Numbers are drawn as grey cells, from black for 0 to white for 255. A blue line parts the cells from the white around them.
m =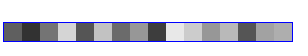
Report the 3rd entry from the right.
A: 85
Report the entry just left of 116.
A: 50
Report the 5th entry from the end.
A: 151
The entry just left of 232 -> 61
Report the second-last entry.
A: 162

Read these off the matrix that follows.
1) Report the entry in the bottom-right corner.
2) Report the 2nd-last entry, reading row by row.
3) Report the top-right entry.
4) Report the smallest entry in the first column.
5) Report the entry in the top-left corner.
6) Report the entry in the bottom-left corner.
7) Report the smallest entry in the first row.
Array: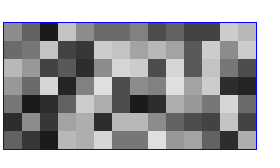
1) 174
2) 45
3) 184
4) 45
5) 140
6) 98
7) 27

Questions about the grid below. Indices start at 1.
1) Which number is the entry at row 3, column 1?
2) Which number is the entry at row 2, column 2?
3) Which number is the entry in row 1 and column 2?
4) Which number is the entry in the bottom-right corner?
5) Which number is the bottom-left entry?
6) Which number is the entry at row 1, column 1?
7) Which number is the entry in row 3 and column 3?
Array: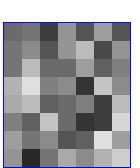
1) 117
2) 139
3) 117
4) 205
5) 148
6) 107
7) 107

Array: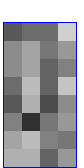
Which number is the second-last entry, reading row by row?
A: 99
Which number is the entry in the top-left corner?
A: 88
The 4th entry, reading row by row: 208
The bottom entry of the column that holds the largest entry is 152
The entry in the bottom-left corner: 176
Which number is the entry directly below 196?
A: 140
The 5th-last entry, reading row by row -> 119
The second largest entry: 196
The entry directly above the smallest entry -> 176
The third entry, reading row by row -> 108

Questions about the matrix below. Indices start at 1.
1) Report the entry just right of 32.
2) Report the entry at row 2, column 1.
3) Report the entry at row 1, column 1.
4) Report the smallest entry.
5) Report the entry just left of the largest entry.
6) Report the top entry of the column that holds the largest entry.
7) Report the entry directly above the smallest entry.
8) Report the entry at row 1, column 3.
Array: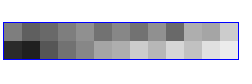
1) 86
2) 43
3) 126
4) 32
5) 224
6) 204
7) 95
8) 105

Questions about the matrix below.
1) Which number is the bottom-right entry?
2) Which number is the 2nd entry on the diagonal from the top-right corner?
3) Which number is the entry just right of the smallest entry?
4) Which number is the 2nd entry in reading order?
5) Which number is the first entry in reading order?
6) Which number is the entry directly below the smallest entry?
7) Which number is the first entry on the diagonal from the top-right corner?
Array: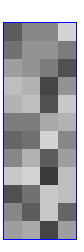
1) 158
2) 147
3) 190
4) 135
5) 92
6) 200
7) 212

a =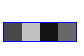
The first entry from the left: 72
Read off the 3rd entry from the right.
194

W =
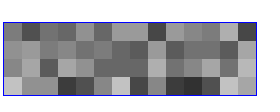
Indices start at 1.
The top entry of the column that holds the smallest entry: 135
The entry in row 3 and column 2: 166
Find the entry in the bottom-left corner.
194
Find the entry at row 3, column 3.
91
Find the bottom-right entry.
166
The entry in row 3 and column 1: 135
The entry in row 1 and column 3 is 114
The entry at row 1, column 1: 124
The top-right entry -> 71
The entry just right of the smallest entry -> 80
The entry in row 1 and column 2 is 80
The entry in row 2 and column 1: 145
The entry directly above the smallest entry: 135

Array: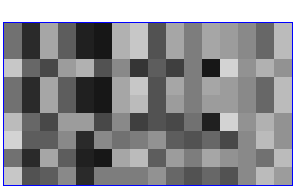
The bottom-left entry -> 199
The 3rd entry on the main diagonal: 72
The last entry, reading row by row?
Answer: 156
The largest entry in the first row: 199
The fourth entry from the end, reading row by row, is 82
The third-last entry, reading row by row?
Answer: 137
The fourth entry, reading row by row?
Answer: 93
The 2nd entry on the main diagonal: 42
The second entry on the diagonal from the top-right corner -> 103
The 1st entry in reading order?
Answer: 113
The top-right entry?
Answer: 187
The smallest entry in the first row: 23

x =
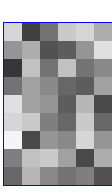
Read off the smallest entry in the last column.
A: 73
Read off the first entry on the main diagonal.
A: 214
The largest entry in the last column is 224
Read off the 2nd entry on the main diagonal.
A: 173
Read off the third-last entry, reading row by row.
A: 115
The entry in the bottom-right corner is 82
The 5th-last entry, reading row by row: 183
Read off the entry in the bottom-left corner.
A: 103
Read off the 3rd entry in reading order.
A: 115
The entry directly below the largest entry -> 127
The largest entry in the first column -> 245
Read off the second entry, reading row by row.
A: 64
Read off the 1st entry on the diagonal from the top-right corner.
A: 173
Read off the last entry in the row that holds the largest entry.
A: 149
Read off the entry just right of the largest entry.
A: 73
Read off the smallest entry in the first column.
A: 54

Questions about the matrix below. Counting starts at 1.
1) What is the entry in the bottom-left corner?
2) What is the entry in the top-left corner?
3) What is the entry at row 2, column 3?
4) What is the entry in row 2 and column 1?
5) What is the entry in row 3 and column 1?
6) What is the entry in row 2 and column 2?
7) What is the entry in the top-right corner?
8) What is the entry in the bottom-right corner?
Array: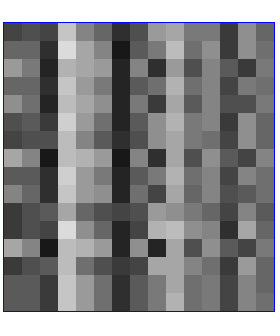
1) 90
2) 68
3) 47
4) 102
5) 154
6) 102
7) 102
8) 111
